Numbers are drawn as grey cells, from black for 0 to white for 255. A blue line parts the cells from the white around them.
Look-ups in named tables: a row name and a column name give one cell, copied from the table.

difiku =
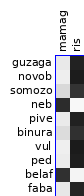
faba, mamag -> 231
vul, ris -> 27
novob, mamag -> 238
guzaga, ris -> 34
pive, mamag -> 234
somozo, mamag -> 217
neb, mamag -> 44
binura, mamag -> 220
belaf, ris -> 244
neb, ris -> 248
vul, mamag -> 239
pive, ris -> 33
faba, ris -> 36
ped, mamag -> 236
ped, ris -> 30
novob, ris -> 28
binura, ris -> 48
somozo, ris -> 51
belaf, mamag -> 48
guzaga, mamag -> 233

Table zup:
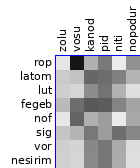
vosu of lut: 213
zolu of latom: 203
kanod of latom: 103
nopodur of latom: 179
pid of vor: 118
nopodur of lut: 223
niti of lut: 177
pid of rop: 122
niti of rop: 235
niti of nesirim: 172
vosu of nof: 100
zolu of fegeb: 186
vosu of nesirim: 213
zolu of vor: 207
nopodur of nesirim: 223
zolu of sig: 197
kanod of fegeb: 88
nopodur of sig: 135
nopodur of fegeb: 164

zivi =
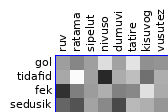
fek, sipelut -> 156
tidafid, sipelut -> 160
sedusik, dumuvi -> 73
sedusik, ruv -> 101
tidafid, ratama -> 251
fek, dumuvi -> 129
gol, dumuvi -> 162
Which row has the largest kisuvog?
fek

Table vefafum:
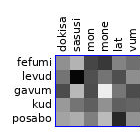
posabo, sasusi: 174
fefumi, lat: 131
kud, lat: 95
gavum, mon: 76
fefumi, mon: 70
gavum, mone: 237
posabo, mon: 127
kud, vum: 100
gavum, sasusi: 184
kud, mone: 145
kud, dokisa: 153
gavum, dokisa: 76
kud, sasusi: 116
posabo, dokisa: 163
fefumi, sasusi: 179
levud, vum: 142
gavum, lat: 118
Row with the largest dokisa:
posabo

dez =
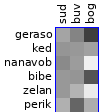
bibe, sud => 152
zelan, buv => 179
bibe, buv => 149
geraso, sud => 164
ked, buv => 152
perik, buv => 101
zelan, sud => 152
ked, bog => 161
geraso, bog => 62
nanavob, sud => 138
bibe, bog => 84
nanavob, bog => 241
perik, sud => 176
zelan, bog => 235
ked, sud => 149

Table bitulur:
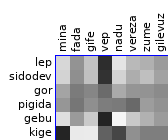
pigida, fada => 118
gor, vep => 107
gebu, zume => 177
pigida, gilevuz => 146
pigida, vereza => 105
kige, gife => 235
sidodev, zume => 191
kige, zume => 126
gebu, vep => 35
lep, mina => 215
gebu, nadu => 245
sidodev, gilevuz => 162
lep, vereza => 185
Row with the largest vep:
pigida

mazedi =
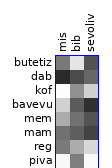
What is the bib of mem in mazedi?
113
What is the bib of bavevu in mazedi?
91
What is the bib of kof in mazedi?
144
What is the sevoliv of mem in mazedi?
83
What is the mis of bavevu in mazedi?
209
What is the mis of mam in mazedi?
113
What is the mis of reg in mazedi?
122
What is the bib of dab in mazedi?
75
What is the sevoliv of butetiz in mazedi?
82
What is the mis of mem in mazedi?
172
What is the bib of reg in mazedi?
172
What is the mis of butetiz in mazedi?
120
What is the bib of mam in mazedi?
94
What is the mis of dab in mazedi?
42

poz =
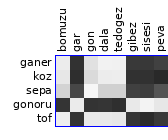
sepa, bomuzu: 211
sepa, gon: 246
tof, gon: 233
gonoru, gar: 235
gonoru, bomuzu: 52
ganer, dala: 242
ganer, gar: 50
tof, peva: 57
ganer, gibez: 57
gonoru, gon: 51
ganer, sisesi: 56
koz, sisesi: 49

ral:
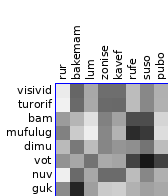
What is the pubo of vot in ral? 65
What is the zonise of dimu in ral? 134
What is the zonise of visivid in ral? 110
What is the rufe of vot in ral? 66
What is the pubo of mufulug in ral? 221
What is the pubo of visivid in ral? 176
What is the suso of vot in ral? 23
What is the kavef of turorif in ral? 105
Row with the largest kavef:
guk

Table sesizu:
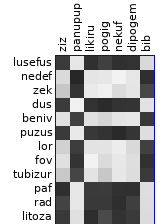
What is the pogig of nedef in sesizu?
231
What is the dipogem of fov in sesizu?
222
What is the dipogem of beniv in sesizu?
231
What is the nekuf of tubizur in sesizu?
231
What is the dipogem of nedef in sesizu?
230
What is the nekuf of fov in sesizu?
232
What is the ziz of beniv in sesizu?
224
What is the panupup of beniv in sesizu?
63
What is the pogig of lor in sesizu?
227
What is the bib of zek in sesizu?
71
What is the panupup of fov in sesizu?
51
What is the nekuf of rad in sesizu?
46
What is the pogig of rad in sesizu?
57
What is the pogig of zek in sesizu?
240
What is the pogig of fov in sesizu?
219
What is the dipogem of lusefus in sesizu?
50
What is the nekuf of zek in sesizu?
219
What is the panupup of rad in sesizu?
230
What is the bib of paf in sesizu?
222

